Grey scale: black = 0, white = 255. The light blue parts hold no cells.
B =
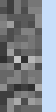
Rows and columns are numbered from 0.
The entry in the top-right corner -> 118
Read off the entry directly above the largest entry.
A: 77
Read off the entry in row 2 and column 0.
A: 118
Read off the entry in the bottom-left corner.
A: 77
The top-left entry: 103
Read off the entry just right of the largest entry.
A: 48
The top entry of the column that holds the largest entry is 118
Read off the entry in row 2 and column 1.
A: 90
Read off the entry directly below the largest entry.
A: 62
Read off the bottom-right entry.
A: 103
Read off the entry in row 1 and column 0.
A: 77
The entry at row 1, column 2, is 118

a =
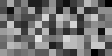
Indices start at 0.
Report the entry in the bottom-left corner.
156
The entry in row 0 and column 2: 74
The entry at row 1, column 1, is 15
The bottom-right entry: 115
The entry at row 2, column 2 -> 115
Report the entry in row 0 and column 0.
90
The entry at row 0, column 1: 171
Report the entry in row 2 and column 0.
143
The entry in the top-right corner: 0
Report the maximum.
227
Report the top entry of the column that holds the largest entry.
31
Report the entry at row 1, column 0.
74

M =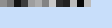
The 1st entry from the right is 187
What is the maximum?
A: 201
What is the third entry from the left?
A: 20
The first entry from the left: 143

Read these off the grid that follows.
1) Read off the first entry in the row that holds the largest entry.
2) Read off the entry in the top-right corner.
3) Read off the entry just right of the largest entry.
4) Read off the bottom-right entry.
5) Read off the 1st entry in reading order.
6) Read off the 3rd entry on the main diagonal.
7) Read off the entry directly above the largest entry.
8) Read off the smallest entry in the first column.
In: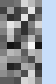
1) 105
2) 142
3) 20
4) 129
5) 105
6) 64
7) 185
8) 64

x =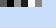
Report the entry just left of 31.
149
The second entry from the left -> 2
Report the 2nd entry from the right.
248

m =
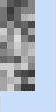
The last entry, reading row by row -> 58
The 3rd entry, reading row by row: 73
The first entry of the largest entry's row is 177
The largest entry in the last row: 205
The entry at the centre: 205
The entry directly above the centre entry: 219
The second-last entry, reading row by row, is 58
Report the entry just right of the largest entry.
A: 132
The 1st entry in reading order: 148
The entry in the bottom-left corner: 164
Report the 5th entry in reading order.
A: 132
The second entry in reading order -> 89
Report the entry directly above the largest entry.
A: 191
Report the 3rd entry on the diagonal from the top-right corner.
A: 104
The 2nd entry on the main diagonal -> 58
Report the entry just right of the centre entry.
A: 164
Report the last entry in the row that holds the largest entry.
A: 89

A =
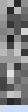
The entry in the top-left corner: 172
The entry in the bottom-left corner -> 84
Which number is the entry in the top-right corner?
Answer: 141
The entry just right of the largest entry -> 113
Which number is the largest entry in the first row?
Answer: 186
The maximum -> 225
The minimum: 29
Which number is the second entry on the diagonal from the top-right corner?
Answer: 186
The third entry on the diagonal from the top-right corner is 84
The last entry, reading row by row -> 100
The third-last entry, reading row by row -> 41
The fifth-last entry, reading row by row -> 113
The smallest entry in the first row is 41
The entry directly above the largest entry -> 172
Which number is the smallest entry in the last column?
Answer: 55
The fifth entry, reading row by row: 172
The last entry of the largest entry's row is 100
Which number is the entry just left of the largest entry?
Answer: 100

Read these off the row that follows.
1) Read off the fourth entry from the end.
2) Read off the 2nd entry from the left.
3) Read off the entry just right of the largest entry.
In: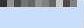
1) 102
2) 145
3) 74

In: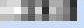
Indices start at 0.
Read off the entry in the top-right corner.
45
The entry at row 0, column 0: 201
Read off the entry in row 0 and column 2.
216
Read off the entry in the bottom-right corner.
61
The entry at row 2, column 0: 187
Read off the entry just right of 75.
172
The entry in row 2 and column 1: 187
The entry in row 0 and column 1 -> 216
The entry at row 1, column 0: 229
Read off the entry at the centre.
216

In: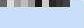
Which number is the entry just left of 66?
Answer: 54
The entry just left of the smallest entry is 149

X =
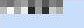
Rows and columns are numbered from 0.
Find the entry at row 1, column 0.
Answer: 190
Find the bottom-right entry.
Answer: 174
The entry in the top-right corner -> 113
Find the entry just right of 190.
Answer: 248
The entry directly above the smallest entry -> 99
